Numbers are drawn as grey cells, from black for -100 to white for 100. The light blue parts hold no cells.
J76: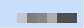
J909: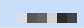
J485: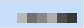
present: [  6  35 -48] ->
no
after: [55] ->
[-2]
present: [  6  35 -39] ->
yes
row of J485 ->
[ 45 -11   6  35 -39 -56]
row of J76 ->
[ 55  -2   6  35 -39 -39]
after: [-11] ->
[6]

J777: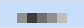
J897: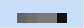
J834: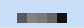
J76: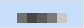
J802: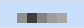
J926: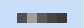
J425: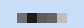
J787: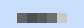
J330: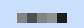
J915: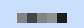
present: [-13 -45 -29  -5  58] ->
yes
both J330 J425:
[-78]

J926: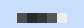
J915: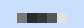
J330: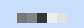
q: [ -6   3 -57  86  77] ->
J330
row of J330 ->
[ -6   3 -57  86  77]
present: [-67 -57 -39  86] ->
no
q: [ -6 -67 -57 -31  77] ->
J915
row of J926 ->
[-39 -67 -57 -31  86]
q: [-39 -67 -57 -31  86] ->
J926

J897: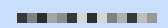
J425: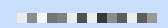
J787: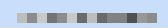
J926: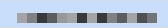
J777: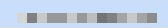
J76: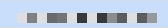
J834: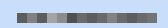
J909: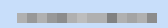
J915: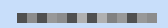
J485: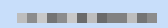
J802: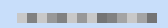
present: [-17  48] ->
yes
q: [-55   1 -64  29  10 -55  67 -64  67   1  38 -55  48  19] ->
J897
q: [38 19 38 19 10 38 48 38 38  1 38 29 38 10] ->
J909

